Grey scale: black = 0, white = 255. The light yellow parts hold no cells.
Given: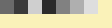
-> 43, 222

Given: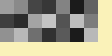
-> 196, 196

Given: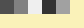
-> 239, 239

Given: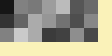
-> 150, 202

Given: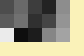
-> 48, 235

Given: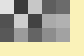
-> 66, 226

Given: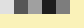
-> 160, 224
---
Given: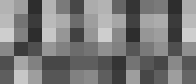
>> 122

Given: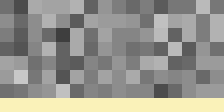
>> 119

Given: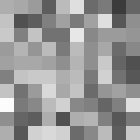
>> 122

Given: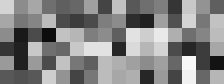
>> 200

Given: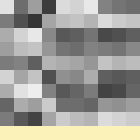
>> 130

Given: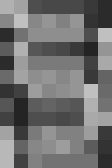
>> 72

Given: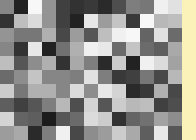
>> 119
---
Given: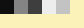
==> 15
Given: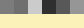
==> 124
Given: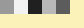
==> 153
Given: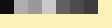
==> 14
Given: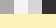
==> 171
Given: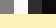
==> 128
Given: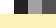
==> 254
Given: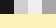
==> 24
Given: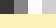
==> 54
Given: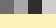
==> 111
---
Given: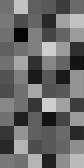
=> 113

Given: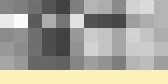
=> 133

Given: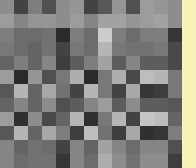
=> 141

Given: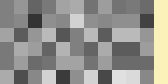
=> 128

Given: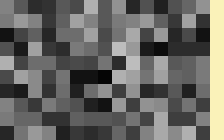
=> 130
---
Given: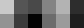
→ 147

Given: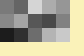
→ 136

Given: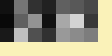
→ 9

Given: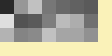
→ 222

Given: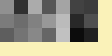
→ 123

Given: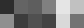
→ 143

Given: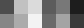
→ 134
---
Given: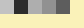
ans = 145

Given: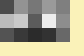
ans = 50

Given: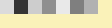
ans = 127

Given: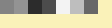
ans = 190

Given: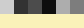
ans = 173

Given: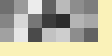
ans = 141

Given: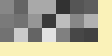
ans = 71

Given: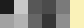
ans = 54
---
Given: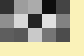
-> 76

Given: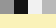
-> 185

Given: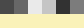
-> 124

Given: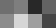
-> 69

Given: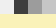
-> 198

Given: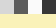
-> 55

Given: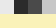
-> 199

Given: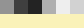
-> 210

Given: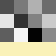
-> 137
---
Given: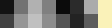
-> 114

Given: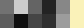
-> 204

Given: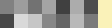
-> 157

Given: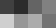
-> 43

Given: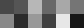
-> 85

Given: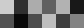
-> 47

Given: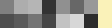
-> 173
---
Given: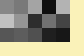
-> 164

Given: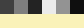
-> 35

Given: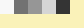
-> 150

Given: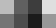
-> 61

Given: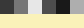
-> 231

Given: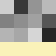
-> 148

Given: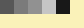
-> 145
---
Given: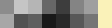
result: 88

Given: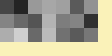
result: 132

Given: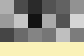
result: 83

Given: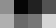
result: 119

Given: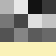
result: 223

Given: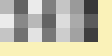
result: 170

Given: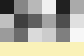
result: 78
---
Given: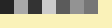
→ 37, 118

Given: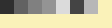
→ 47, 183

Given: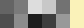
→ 100, 153

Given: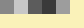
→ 135, 157

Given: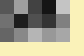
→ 87, 167

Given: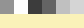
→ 147, 213
